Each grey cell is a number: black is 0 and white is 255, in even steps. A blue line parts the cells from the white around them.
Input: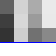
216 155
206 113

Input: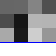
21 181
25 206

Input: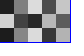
66 40
134 219

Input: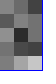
129 114
43 114

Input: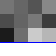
100 121
110 203

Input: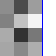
194 244
50 120
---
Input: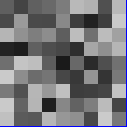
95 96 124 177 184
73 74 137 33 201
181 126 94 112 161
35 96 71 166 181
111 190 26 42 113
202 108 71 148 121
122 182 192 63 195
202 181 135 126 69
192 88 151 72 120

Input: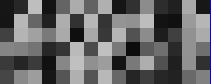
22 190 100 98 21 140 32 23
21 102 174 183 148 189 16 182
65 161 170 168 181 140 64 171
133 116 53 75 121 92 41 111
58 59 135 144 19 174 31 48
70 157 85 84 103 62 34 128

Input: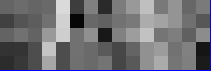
101 101 218 128 124 191 148 122
65 93 209 104 114 172 148 87
99 99 206 144 129 194 126 140
51 77 77 106 71 145 114 21
44 77 77 106 70 145 117 27

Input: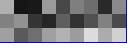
176 25 71 109 138
129 53 95 81 75
159 111 178 220 209

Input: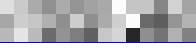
223 171 171 162 252 197 210
167 198 143 143 207 106 148
185 186 147 97 213 143 177

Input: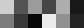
207 155 174
124 7 144
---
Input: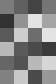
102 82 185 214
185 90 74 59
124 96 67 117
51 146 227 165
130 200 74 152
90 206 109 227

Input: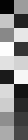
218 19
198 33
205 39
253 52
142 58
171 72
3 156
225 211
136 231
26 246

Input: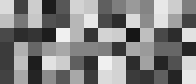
73 44 52 29 240 183 52 211 205 22 191 73 44 226
219 66 205 29 87 211 199 95 126 154 132 232 205 126
191 119 199 81 73 183 232 73 44 219 140 226 162 66
66 168 36 140 87 168 59 219 211 59 52 95 36 232
59 176 103 154 168 132 132 126 52 168 154 103 103 36
59 191 29 226 205 95 44 240 211 44 162 36 81 219

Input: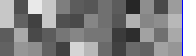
199 80 233 199 126 92 86 112 92 38 142 73 156
199 98 65 199 80 73 134 112 86 177 134 142 184
98 150 142 98 65 213 184 106 65 106 98 162 150
92 169 73 92 118 134 118 118 59 45 162 112 169

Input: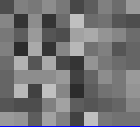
128 44 170 52 134 184 114 128 85 101
134 52 141 52 108 192 108 114 85 77
85 77 77 128 162 93 85 93 101 134
120 93 154 85 77 162 170 148 134 108
77 128 120 141 120 71 93 128 108 154
101 141 141 141 154 65 101 141 120 154
154 148 93 162 128 65 192 120 114 114
108 178 85 170 71 52 148 120 108 101
101 184 65 192 134 44 93 114 120 148

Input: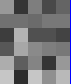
198 45 198 144 185
152 53 126 73 100
173 94 132 53 152
113 113 107 120 120
87 167 138 126 120
61 179 80 80 67

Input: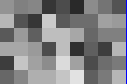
182 83 54 203 89 109 109 161 154
147 128 134 54 76 41 140 116 83
103 134 175 175 197 226 95 122 182
89 154 95 190 190 167 103 128 128
167 167 154 76 190 47 95 61 182
61 197 161 140 219 161 76 109 122

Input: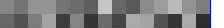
103 83 125 163 61 133 53 109 69 170 163 83 53 170 46
133 117 147 147 117 109 95 197 103 89 139 155 185 147 125

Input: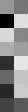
66 89
150 118
216 134
173 158
103 195
39 202
1 223
46 230
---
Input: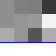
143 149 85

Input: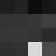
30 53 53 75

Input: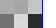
171 216

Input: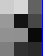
205 19 9

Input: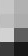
199 172

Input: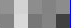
146 217
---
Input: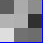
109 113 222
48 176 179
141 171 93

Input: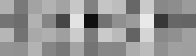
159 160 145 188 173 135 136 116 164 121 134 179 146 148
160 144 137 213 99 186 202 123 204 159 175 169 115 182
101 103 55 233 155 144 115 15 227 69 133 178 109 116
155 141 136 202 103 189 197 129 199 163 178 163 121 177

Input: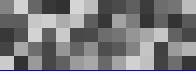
54 110 67 192 209 164 105 168 155 97 71 154 50 203
178 155 65 196 131 90 78 142 100 150 71 110 167 68
71 98 198 167 149 117 109 74 73 202 97 211 81 56
90 51 98 52 125 163 55 94 192 172 206 199 93 94
187 116 109 60 95 75 67 188 213 49 56 102 210 131

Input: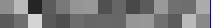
137 186 91 112 151 150 103 104 103 109 78 88 212 111 91
171 110 112 153 91 72 102 80 152 149 121 92 37 185 142

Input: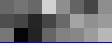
183 156 135 130 102 35 5 119
154 144 164 105 70 37 69 78
142 69 100 142 209 104 116 104

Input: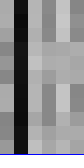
165 181 167 191 15 153
171 171 161 179 17 135
156 177 136 166 12 133
137 196 136 181 13 172
135 196 136 181 14 171
170 173 157 177 16 135
167 175 173 193 19 150
173 169 167 183 20 135
138 194 137 176 13 161
144 199 134 182 9 173
134 195 137 181 15 171

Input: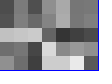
89 234 205 205 63 110 144
143 153 137 217 70 118 110
74 64 52 100 203 198 193
127 119 172 132 105 127 82
120 118 169 143 79 123 77
